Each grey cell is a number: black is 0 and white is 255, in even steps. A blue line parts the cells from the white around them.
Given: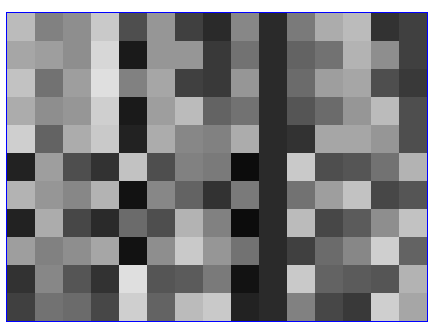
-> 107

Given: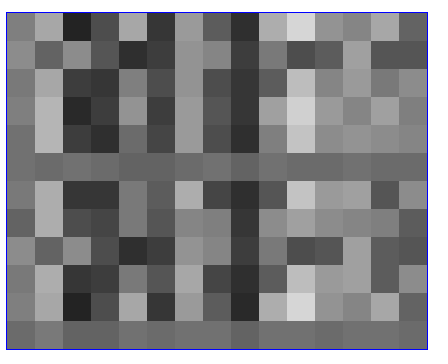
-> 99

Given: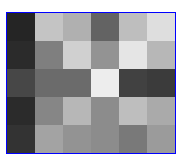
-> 147

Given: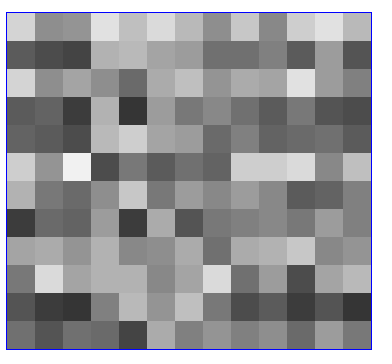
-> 112

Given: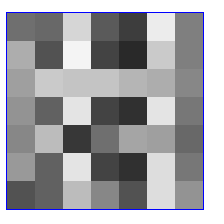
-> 188

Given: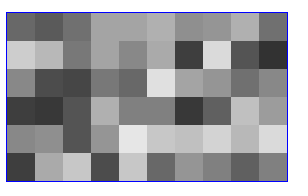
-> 199

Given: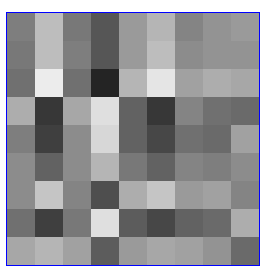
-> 161

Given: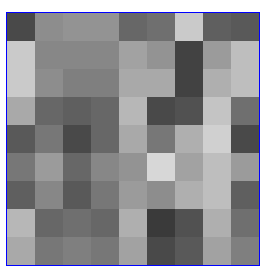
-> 127

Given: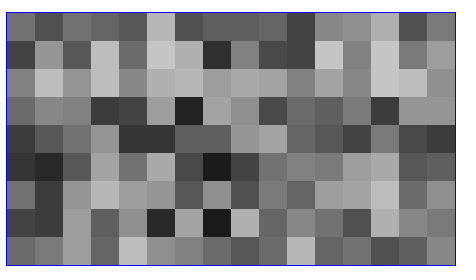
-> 157
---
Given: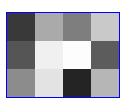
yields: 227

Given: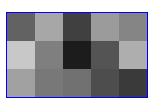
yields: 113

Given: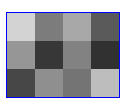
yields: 143

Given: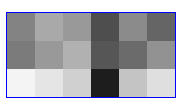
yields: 29

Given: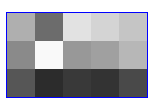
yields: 57

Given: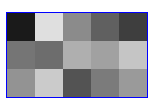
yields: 83
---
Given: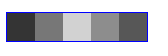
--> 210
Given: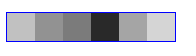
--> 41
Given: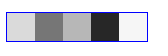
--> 183
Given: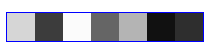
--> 180
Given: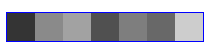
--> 126
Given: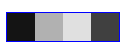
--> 177
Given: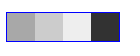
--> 204
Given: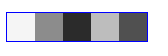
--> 43
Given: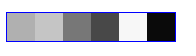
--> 72
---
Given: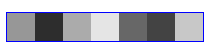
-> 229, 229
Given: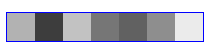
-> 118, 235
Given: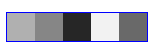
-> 38, 242
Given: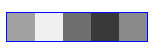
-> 110, 240
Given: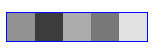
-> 172, 226
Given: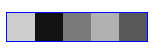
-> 122, 206
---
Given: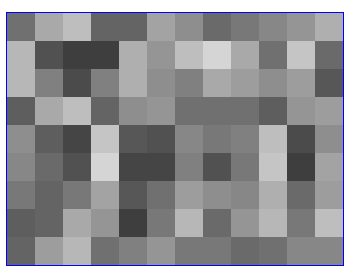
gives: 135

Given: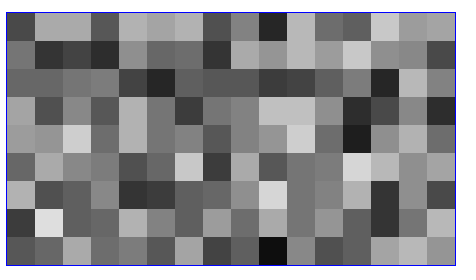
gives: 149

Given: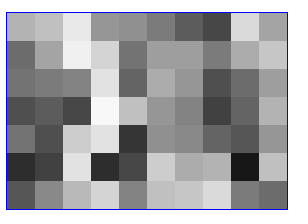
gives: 108

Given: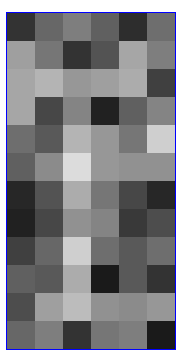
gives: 26

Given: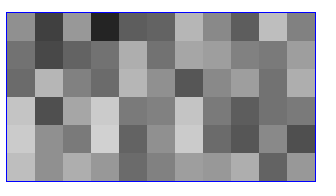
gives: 152
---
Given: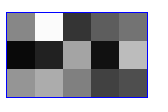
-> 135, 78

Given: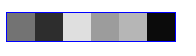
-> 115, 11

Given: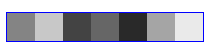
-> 132, 234

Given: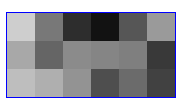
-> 206, 65

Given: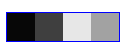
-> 7, 162

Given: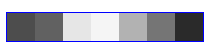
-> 77, 42

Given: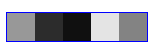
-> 152, 131

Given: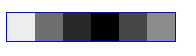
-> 237, 139

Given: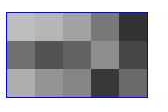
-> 189, 106
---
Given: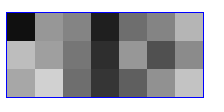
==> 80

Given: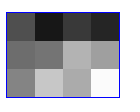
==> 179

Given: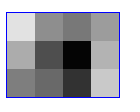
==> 4

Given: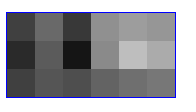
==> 190

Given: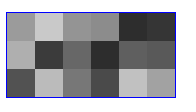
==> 95

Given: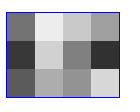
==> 128
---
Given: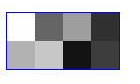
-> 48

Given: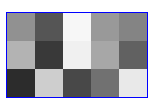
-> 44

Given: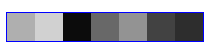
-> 12

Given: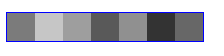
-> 158

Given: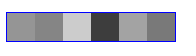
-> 133

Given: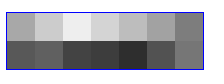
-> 67

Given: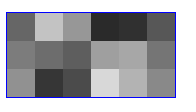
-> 54
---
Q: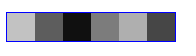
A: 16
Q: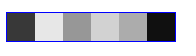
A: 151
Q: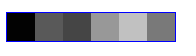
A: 69
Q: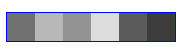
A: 147
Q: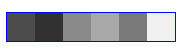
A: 138
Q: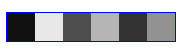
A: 78
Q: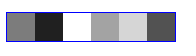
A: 255
